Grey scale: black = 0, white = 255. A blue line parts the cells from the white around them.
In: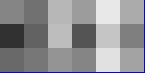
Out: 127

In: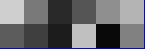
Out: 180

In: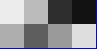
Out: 18

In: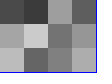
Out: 150

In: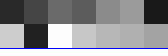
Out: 25

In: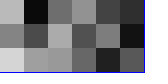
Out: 18

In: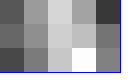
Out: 116

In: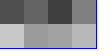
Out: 128

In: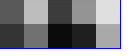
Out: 223

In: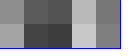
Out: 119
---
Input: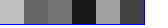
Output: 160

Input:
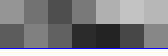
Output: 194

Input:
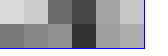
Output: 164

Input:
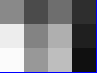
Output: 110

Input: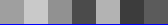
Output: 60

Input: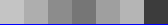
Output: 181

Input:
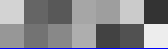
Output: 203

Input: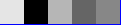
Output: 101

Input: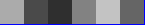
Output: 195

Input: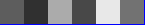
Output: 232
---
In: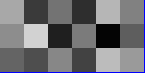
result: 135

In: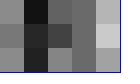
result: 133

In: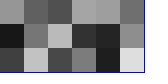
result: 72

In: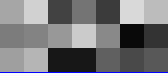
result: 23

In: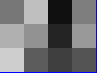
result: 63

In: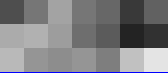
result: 141

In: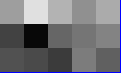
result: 59

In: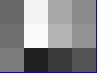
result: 58

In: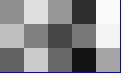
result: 104
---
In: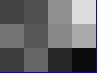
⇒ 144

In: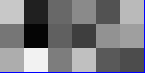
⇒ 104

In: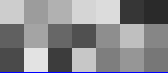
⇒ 177

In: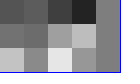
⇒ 63

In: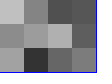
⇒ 80

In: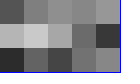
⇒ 143

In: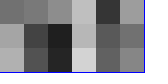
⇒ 141

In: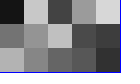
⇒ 67

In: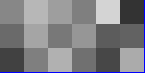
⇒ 158

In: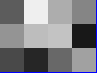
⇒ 173
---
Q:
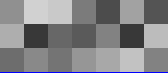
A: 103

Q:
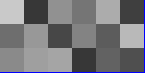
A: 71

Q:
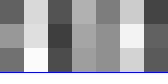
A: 62

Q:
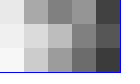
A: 189

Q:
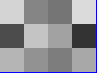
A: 162

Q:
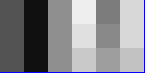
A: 143

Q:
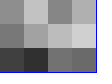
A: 188

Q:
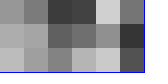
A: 96

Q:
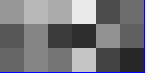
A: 59
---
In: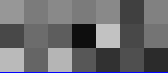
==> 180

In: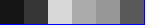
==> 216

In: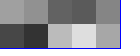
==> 187

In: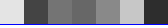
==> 116

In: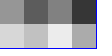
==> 236

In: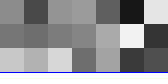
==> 215
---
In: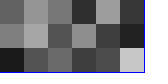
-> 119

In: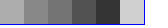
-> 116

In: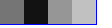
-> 150

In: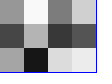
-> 124

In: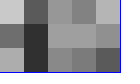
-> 151

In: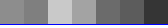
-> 201

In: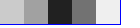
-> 33
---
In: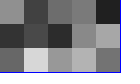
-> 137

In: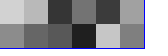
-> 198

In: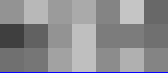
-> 124

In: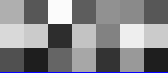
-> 238

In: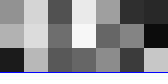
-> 132

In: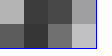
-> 112

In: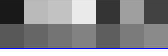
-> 123
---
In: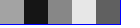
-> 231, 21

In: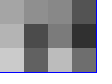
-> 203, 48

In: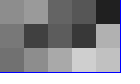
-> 207, 32

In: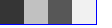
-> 241, 53

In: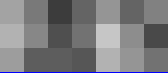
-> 198, 60

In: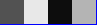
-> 232, 13

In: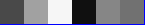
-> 246, 16

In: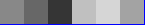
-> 214, 53

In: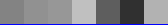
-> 192, 48

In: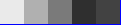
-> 234, 47
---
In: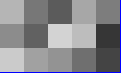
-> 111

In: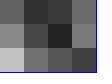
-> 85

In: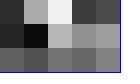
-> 102

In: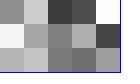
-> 110

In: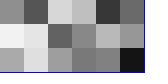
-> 129

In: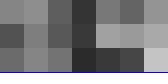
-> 69

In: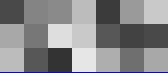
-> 111

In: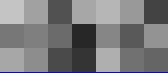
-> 113

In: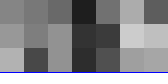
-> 159
